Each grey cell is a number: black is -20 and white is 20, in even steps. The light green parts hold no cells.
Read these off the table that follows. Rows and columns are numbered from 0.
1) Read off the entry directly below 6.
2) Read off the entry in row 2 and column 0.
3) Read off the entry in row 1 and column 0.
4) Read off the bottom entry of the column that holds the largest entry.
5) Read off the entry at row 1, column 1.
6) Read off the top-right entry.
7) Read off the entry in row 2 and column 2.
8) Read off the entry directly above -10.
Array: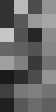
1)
2
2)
11
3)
-12
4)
-15
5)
-6
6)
3
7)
-14
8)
-16

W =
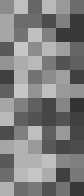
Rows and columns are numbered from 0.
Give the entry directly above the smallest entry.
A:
3
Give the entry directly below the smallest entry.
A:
-10
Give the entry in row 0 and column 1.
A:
10
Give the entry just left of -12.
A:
1
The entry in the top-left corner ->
2
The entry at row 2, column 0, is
6
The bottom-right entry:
-11
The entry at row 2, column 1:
-2
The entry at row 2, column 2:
10
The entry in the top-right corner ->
-3
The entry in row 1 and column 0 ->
6
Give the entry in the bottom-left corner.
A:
8

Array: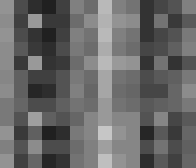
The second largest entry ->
10
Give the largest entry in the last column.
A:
2
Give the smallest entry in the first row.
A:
-15
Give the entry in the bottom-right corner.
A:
-4
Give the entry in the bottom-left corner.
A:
3
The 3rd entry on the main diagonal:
-12
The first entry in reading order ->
3
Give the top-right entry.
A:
0
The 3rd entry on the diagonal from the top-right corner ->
-9
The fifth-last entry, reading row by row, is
1
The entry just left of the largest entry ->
1
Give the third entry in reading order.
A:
-13
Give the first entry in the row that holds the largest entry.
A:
3
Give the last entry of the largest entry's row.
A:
-4
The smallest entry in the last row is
-14
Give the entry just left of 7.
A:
-3
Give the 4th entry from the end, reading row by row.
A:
-13

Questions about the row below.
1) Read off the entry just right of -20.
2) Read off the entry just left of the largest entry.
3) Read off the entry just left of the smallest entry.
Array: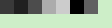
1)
-5
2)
7
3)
12

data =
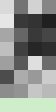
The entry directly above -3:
-13
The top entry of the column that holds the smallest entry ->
1
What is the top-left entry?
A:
14
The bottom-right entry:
9
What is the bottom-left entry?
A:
2
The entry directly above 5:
10
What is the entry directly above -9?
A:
-15
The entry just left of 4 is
7

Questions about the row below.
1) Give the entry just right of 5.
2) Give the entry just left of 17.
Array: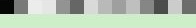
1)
10
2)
-1

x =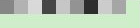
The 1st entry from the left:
1
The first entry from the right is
6
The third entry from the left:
14

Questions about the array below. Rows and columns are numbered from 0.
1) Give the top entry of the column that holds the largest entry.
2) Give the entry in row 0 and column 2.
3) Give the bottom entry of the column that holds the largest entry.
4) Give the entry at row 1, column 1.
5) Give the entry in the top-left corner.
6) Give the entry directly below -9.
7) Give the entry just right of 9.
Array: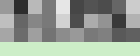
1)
16
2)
9
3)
2
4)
-4
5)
4
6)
-8
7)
-1

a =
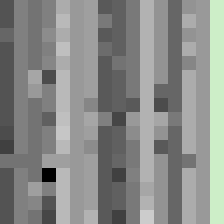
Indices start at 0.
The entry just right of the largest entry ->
3
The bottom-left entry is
-7
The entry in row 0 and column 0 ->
-7
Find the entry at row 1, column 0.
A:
-7
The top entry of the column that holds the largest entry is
8
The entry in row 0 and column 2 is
-2
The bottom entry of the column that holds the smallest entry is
-9
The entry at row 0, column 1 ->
0
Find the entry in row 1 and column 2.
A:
-2
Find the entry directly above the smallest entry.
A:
5
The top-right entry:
4
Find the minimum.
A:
-20
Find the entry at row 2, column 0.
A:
-4
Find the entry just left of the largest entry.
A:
-1
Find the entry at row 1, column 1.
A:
0
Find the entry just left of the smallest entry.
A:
-2
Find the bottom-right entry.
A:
4
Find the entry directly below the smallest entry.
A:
0
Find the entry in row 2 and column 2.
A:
-2

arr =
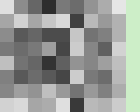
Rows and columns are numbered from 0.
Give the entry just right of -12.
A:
-5
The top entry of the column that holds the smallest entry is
-13
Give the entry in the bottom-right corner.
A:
12
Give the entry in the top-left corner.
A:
15
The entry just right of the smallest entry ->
-1
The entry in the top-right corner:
16
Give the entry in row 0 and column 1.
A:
2
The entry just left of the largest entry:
7
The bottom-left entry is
13
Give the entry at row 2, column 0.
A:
2
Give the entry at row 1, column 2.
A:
6
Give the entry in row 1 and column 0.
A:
6
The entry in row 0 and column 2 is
-4
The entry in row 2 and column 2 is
-4

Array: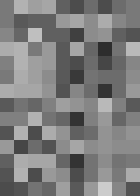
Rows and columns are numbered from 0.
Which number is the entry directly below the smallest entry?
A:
-9
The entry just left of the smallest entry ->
-4
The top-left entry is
-1
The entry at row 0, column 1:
8
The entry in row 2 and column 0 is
1
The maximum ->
12
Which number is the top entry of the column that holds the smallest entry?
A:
-8
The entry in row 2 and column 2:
10
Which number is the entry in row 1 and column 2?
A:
-5
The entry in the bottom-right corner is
-7
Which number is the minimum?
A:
-13
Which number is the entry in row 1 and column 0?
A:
-1
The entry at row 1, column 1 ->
-6
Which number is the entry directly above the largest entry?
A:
4
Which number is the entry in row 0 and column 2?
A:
5
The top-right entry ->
-1
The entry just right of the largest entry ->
1
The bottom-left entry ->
-8
